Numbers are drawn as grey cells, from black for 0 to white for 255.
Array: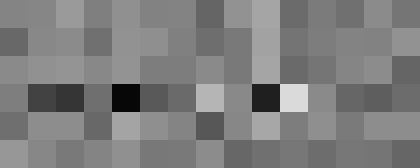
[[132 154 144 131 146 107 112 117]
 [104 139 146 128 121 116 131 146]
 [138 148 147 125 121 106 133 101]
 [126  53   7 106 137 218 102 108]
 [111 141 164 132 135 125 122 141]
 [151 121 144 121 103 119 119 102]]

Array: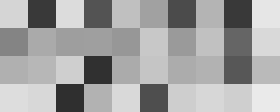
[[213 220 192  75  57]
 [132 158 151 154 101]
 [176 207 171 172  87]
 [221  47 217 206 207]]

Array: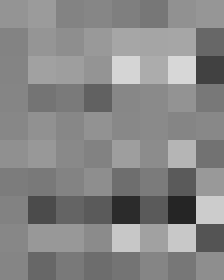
[[148 131 127 145]
 [131 142 166 166]
 [132 158 213 215]
 [133 122 135 147]
 [135 135 136 133]
 [144 137 158 181]
 [124 131 110  90]
 [130 100  43  37]
 [135 152 199 200]
 [133 121 116 119]]

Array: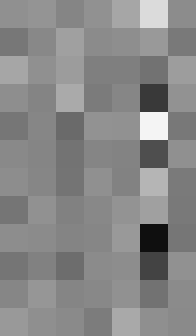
[[144 133 166 140]
 [119 160 142 121]
 [166 156 127 157]
 [142 170 134 146]
 [118 106 145 120]
 [137 115 131 144]
 [141 116 130 122]
 [117 129 147 121]
 [141 132 153 118]
 [117 109 141 145]
 [134 133 145 139]
 [153 138 169 138]]

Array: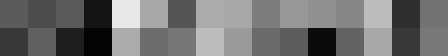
[[ 91  90 232  85 168 151 134  47]
 [ 56  30 171 118 154  92  98  56]]

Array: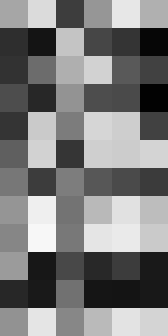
[[166  61 231]
 [ 46 196  52]
 [ 50 175  89]
 [ 77 147  74]
 [ 52 124 206]
 [ 95  53 204]
 [119 125  74]
 [149 115 225]
 [134 120 234]
 [155  72  60]
 [ 39 113  20]
 [146 135 227]]

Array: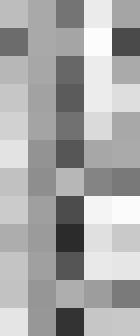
[[189 116 165]
 [108 165  74]
 [183 103 170]
 [198  91 222]
 [209 113 168]
 [227  86 170]
 [193 183 121]
 [203  76 251]
 [173  43 201]
 [196  85 230]
 [194 174 122]
 [229  51 200]]

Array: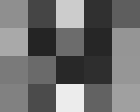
[[143 204  94]
 [169 108 149]
 [122  40 150]
 [129 236 160]]
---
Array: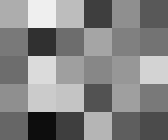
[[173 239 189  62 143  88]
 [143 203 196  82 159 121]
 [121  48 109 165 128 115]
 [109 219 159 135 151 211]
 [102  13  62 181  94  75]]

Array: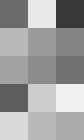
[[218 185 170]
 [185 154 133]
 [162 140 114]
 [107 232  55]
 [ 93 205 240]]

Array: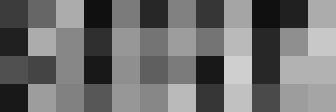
[[ 80  68 135  24 143  95 123  24 207  39 178 178]
 [ 60 102 172  16 123  39 129  54 165  16  32 172]
 [ 32 172 135  47 151 116 157 116 186  39 143 200]
 [ 24 157 129  87 151 135 186  54 193  74 157 165]]

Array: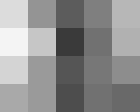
[[244 198  58 113 177]
 [220 148  92 127 183]
 [212 154  85 119 141]
 [169 154  77 113 105]]

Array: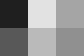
[[ 88 186 144]
 [ 31 226 165]]

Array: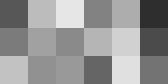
[[194 145 153 101 224 115]
 [123 161 138 181 209  75]
 [ 87 188 230 130 173  46]]

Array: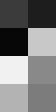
[[241 137]
 [179 124]
 [ 59  29]
 [  7 200]]
